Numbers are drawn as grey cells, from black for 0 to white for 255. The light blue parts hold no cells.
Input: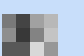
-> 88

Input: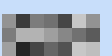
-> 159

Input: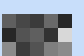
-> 139

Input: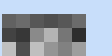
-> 191

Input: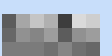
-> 123

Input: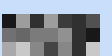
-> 169

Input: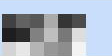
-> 212

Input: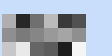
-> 199

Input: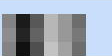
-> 131

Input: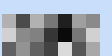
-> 97
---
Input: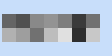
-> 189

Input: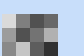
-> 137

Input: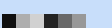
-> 209

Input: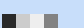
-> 41

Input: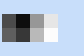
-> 95

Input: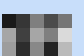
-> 44
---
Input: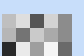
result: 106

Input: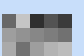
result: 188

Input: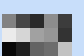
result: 194

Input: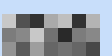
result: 72

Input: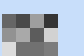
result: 124

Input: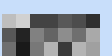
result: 160

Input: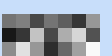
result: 249

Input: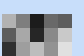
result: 224
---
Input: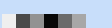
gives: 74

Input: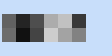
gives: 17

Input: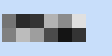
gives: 188

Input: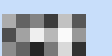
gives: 99

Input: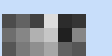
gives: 122

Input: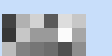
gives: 130

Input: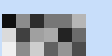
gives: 140
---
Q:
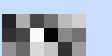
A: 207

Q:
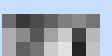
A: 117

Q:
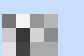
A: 181

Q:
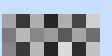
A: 206

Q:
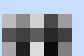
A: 156

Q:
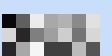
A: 225
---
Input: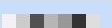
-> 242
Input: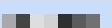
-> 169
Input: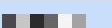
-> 74
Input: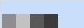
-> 142
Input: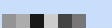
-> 148
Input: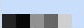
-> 36
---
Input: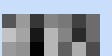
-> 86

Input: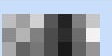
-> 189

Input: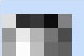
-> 222

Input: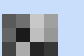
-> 90

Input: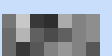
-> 119

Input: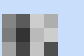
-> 133

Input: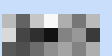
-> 186

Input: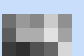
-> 112
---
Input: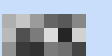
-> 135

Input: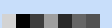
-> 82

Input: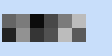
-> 188

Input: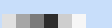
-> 246

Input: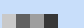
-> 55

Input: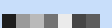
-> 93

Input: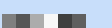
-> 95
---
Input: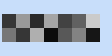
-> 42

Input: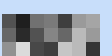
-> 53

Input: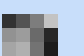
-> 50

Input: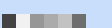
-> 151

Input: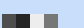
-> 119

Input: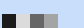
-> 164
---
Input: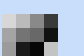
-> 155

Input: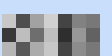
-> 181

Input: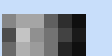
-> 105

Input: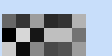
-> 203

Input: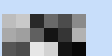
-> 86

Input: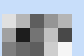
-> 127
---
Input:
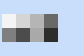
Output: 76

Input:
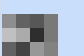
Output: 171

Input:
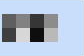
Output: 215

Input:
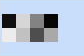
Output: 193

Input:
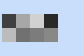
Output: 113

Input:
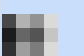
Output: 102

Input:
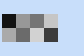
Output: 107

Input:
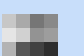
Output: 209
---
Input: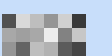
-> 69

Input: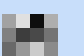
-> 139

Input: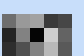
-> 89

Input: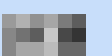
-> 104

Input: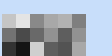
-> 168

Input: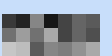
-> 169

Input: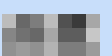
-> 155

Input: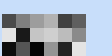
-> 228

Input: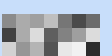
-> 44
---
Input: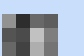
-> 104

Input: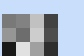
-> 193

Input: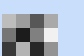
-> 87

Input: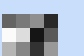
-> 143

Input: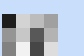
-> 188

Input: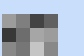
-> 67
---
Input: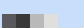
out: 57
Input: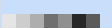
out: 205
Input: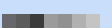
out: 92
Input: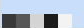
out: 87
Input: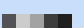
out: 204
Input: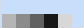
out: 139
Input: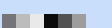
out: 188
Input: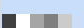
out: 255
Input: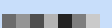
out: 149
